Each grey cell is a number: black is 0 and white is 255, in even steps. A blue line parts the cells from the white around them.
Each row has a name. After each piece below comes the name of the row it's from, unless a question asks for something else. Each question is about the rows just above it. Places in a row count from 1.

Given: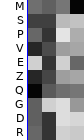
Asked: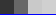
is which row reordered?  R
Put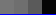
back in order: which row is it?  Q
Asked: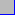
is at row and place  S, 3
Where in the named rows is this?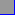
G, 4
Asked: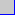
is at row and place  R, 4

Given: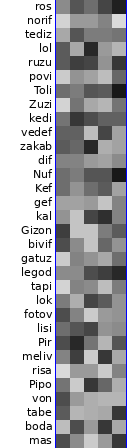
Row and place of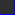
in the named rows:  kal, 4
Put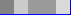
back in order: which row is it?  risa
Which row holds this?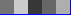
Pipo
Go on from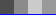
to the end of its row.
[55]
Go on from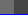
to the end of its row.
[32]

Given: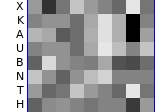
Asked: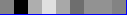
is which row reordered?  K
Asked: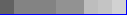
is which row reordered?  N
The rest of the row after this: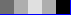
[160]
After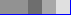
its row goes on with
[174   0 131]

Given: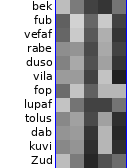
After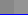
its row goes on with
[ 47 182  47]
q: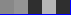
kuvi
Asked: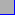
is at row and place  vefaf, 4
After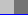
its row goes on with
[ 66  66 116]

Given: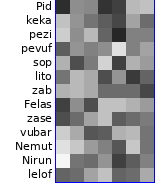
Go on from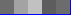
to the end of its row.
[123]
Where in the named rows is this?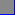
Pid, 3
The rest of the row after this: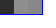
[ 51  64 185 193]
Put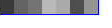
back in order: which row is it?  lito

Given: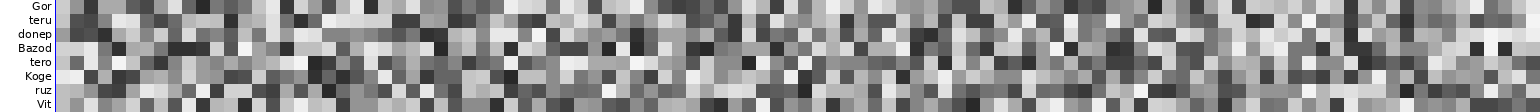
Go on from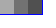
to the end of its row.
[ 80 191 176  49 101 156 120  57  86  72 140 148 170  41 183 133  64 164
 218  72 204 197 183 210 156 224 197  57 191 140 204  72 140 133 170 197
 238 114 148 197 232]
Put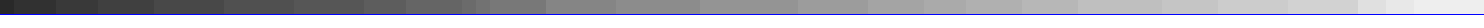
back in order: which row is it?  Vit
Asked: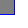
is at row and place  teru, 31
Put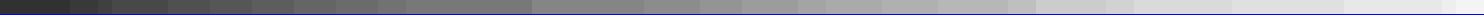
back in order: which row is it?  donep

